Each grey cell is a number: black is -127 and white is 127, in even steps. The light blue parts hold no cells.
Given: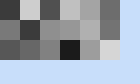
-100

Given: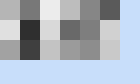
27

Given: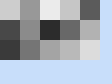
36

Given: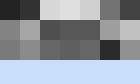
-25

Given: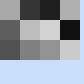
0

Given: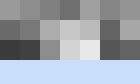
103

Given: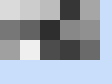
-51
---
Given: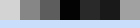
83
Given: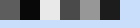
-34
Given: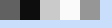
-30
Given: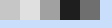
70
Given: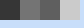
-73
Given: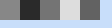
7
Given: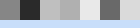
6
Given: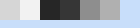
86
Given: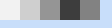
114
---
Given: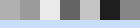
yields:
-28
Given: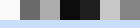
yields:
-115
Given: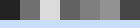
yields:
-29
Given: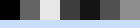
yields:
-66
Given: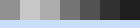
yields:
-11
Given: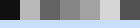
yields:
6
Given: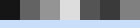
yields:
93
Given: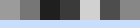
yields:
-69
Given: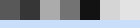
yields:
-12
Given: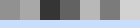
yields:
-29
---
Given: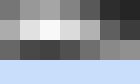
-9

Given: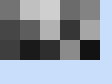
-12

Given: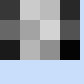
-72

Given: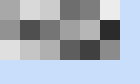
40

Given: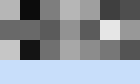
54

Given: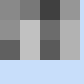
9

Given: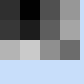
-80

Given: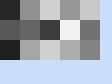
-89

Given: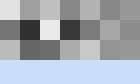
97
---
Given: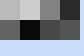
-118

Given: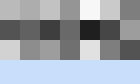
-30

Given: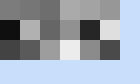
49

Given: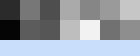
-35

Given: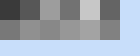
16

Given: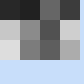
11
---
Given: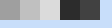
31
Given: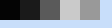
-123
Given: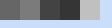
-25
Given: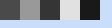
-53
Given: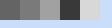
-27
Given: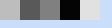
61
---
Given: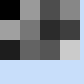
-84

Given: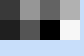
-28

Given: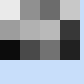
57

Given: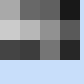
17

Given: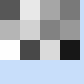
2

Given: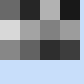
1
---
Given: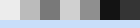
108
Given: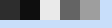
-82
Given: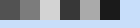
-45
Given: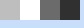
62
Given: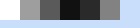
127
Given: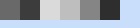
-22
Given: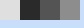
95
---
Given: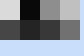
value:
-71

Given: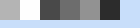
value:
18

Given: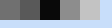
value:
13

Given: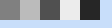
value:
108

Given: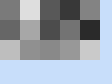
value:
24

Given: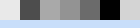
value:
-126

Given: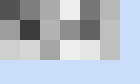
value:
101

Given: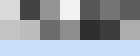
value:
-66

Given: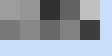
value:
1
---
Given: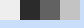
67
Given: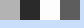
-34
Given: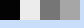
38
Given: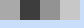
71
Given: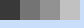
65
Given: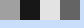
-27
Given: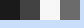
-20
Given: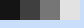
98
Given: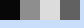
-30
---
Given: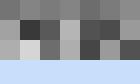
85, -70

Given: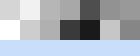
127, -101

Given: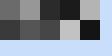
66, -107

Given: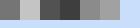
68, -65

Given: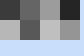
63, -90

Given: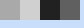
80, -94

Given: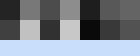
72, -117

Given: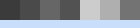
76, -68

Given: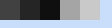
73, -112
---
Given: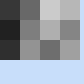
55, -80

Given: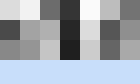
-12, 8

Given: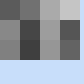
69, 0

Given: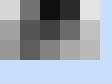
99, 22

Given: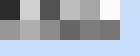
123, 24

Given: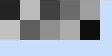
31, 65

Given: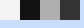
-76, 115

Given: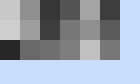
-66, -88

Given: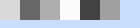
32, 89
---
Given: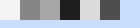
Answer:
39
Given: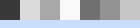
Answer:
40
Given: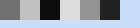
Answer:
-115
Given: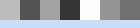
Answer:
34
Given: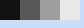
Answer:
30
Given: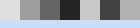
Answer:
-26
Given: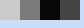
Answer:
-119
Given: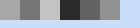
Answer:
67
